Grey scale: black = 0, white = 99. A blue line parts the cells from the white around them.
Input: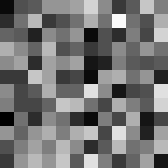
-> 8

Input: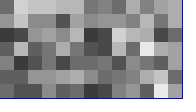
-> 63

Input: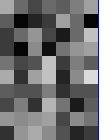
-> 23

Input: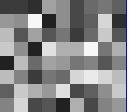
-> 59

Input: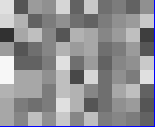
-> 38
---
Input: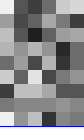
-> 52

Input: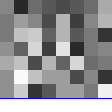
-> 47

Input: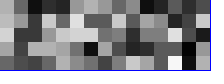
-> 6

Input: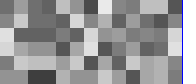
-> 69

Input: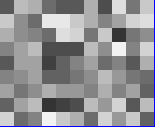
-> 78

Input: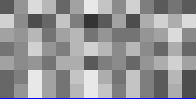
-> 67
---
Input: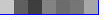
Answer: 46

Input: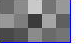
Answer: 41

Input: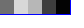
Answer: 24

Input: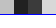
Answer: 23

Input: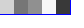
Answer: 96

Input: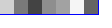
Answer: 95

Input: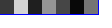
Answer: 3

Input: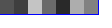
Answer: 67

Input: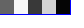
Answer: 82
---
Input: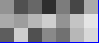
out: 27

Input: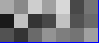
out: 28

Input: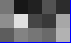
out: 32

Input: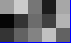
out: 11

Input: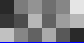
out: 52

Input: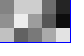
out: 42

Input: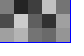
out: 75
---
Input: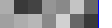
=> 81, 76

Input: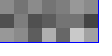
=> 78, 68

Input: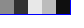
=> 90, 73

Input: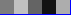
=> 75, 67

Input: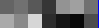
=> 83, 66

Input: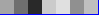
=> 87, 79

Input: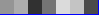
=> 85, 76

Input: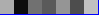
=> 75, 67

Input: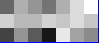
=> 99, 90
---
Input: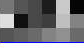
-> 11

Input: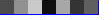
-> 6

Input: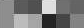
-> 86

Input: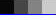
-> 79

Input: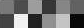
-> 21

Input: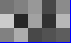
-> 28

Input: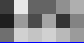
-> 39

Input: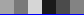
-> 10

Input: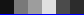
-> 87

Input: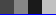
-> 75
